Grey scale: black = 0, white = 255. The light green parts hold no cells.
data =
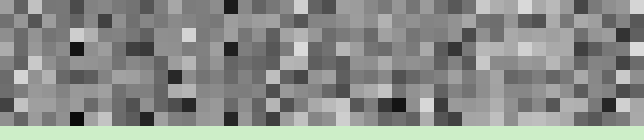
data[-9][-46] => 159
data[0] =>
[159, 98, 193, 119, 120, 75, 130, 135, 121, 115, 85, 127, 167, 124, 126, 141, 27, 136, 100, 119, 139, 207, 99, 79, 159, 156, 136, 121, 150, 117, 155, 114, 88, 114, 201, 174, 166, 217, 169, 185, 153, 70, 122, 143, 151, 213]
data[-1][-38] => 108
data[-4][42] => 136
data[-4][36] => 103
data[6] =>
[110, 125, 153, 148, 131, 153, 150, 160, 113, 129, 128, 101, 173, 181, 135, 139, 126, 125, 132, 79, 153, 139, 132, 104, 77, 159, 171, 195, 117, 146, 159, 98, 131, 115, 142, 162, 136, 135, 148, 168, 143, 92, 138, 131, 76, 99]
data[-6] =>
[172, 107, 152, 126, 140, 20, 143, 157, 113, 64, 57, 145, 144, 125, 129, 159, 31, 126, 114, 87, 124, 218, 102, 114, 182, 157, 116, 108, 135, 122, 170, 91, 53, 121, 183, 180, 169, 209, 185, 169, 170, 64, 93, 119, 125, 219]
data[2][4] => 122
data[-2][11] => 101
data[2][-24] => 151
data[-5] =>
[131, 98, 201, 143, 123, 149, 147, 143, 116, 136, 127, 99, 157, 182, 127, 148, 101, 111, 102, 94, 181, 178, 94, 105, 90, 146, 143, 171, 139, 145, 139, 97, 130, 90, 200, 138, 137, 153, 149, 183, 152, 101, 132, 130, 68, 108]
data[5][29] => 103
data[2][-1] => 96
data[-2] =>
[66, 194, 159, 159, 141, 155, 106, 144, 109, 81, 144, 101, 78, 40, 145, 153, 106, 141, 99, 181, 82, 125, 169, 186, 198, 87, 125, 56, 20, 143, 215, 60, 154, 150, 155, 175, 145, 110, 136, 86, 178, 176, 121, 38, 208, 167]
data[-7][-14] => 146
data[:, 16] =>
[27, 157, 159, 31, 101, 105, 126, 106, 38]
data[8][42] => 88
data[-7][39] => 159
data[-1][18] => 105
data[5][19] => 190
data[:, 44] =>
[151, 132, 51, 125, 68, 201, 76, 208, 123]
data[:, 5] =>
[75, 100, 206, 20, 149, 83, 153, 155, 11]
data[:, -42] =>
[120, 119, 122, 140, 123, 105, 131, 141, 145]
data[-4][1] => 212
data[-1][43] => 115
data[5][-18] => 82
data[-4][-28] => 109
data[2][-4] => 149

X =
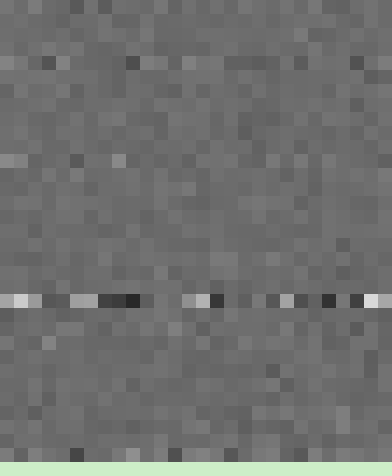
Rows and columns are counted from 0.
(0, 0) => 117
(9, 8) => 104
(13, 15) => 107
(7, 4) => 105
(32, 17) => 107
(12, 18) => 111
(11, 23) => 119
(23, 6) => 106
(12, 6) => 107
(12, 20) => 99
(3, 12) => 103
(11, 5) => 90
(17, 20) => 107
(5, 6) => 111
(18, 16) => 120
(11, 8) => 137
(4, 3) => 84
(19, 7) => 110
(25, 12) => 109
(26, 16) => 104
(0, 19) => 107
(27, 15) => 111
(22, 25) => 108
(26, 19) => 91
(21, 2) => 154
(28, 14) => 109
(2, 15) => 111
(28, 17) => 105
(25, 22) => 115
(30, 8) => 104
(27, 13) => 105
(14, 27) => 110
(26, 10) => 112
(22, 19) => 109
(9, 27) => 107
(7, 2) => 111
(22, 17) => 110
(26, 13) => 100
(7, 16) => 111

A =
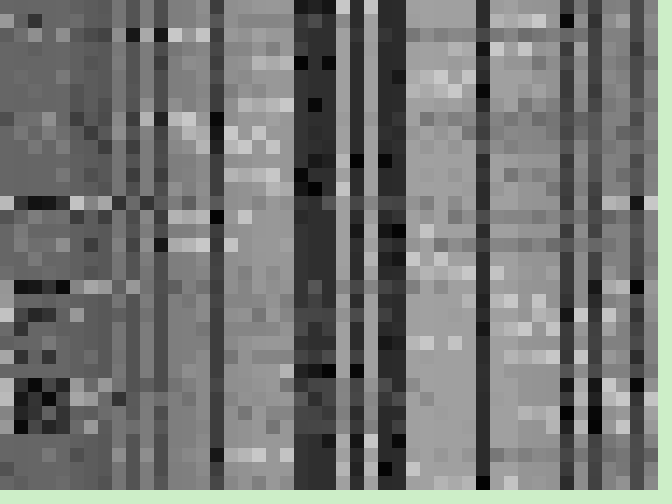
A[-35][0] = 102
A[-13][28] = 43
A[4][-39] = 124
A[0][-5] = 66
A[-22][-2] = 83
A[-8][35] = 160
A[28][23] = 70
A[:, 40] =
[58, 8, 102, 58, 76, 58, 58, 66, 77, 70, 84, 58, 69, 63, 58, 94, 58, 85, 58, 58, 58, 51, 21, 58, 57, 52, 84, 23, 58, 4, 33, 58, 70, 58, 43]
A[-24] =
[102, 101, 102, 102, 103, 96, 92, 88, 117, 83, 124, 77, 126, 127, 138, 61, 143, 146, 151, 152, 151, 52, 24, 33, 182, 3, 160, 8, 43, 160, 161, 160, 160, 160, 43, 160, 156, 149, 148, 147, 58, 141, 84, 129, 127, 74, 129]
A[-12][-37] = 124
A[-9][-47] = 102
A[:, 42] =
[66, 50, 66, 66, 69, 66, 58, 71, 87, 86, 94, 84, 84, 67, 61, 76, 66, 103, 66, 66, 23, 42, 52, 64, 66, 61, 75, 21, 34, 8, 4, 66, 71, 66, 65]
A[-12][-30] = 133
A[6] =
[102, 101, 107, 102, 103, 83, 92, 88, 117, 86, 124, 77, 126, 127, 134, 61, 127, 146, 138, 152, 151, 52, 47, 47, 160, 43, 160, 42, 43, 180, 169, 181, 200, 160, 8, 160, 160, 149, 161, 147, 58, 141, 58, 129, 137, 74, 129]
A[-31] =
[102, 101, 102, 102, 103, 96, 84, 88, 124, 83, 124, 60, 126, 141, 138, 61, 143, 146, 180, 170, 182, 4, 47, 9, 160, 43, 160, 42, 43, 160, 161, 160, 155, 160, 52, 160, 149, 149, 119, 141, 76, 137, 69, 129, 120, 74, 109]
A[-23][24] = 160
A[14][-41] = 132
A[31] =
[102, 101, 102, 102, 103, 96, 92, 88, 117, 83, 124, 77, 126, 127, 138, 61, 143, 146, 151, 152, 151, 52, 47, 23, 170, 21, 199, 42, 9, 160, 161, 160, 160, 160, 43, 160, 160, 149, 148, 147, 58, 141, 66, 118, 129, 75, 129]
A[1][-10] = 181
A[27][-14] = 160
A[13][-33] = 142
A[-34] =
[153, 96, 51, 102, 103, 108, 92, 90, 117, 83, 124, 77, 126, 127, 138, 86, 143, 133, 133, 133, 135, 57, 76, 47, 138, 43, 160, 42, 43, 158, 161, 160, 160, 160, 43, 180, 169, 181, 200, 151, 8, 143, 50, 140, 160, 74, 138]
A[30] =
[152, 9, 71, 37, 51, 106, 153, 90, 117, 109, 124, 89, 126, 127, 133, 61, 143, 146, 151, 117, 151, 69, 70, 71, 135, 56, 128, 42, 64, 160, 161, 160, 160, 157, 43, 160, 160, 149, 148, 180, 33, 181, 4, 151, 196, 61, 152]
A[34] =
[102, 94, 102, 102, 107, 96, 92, 82, 117, 83, 124, 85, 126, 127, 133, 71, 135, 146, 127, 152, 139, 52, 47, 47, 160, 45, 160, 42, 43, 160, 161, 180, 170, 181, 3, 160, 195, 149, 152, 147, 43, 141, 65, 129, 146, 74, 136]
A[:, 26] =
[195, 160, 160, 157, 160, 160, 160, 160, 150, 160, 160, 160, 160, 160, 133, 156, 170, 160, 180, 160, 133, 160, 160, 160, 160, 160, 160, 147, 135, 139, 128, 199, 160, 181, 160]
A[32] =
[102, 101, 102, 120, 103, 79, 92, 88, 142, 83, 142, 77, 128, 136, 142, 23, 170, 182, 200, 152, 195, 52, 47, 47, 160, 43, 160, 42, 43, 156, 161, 151, 160, 149, 43, 119, 141, 127, 137, 134, 70, 119, 71, 109, 118, 76, 100]
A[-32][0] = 102
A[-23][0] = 102
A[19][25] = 43
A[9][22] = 43
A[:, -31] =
[143, 143, 152, 133, 143, 143, 127, 143, 143, 200, 182, 143, 180, 143, 143, 151, 143, 195, 143, 143, 143, 133, 143, 133, 138, 118, 143, 143, 133, 143, 143, 143, 170, 143, 135]

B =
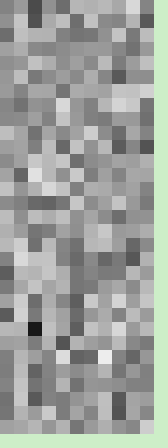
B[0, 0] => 131
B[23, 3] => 192
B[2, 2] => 179
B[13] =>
[193, 149, 177, 215, 194, 128, 174, 170, 152, 162, 131]
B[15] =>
[188, 143, 188, 173, 190, 145, 165, 140, 110, 145, 146]
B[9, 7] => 140
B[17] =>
[184, 205, 112, 185, 133, 113, 183, 188, 158, 103, 138]
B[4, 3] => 173
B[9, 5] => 162
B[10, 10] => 83
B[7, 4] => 216
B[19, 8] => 123
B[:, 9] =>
[216, 180, 121, 114, 156, 143, 193, 200, 153, 167, 134, 158, 167, 162, 153, 145, 158, 103, 87, 183, 139, 158, 187, 154, 136, 102, 151, 129, 164, 166, 135]
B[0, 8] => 168
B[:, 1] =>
[154, 196, 191, 173, 150, 189, 132, 114, 139, 165, 163, 160, 101, 149, 128, 143, 156, 205, 217, 185, 167, 204, 209, 180, 162, 181, 187, 195, 199, 179, 166]
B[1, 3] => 170
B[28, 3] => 130
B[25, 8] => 131
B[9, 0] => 190
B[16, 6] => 179
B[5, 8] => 89
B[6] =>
[154, 132, 167, 166, 117, 171, 166, 162, 195, 193, 208]
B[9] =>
[190, 165, 114, 165, 137, 162, 205, 140, 108, 167, 131]
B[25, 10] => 151
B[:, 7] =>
[184, 138, 145, 153, 186, 134, 162, 182, 123, 140, 184, 148, 160, 170, 160, 140, 199, 188, 103, 122, 155, 162, 171, 177, 148, 237, 180, 147, 191, 190, 175]
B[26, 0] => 125
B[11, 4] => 197
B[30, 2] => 181
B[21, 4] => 134
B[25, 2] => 158
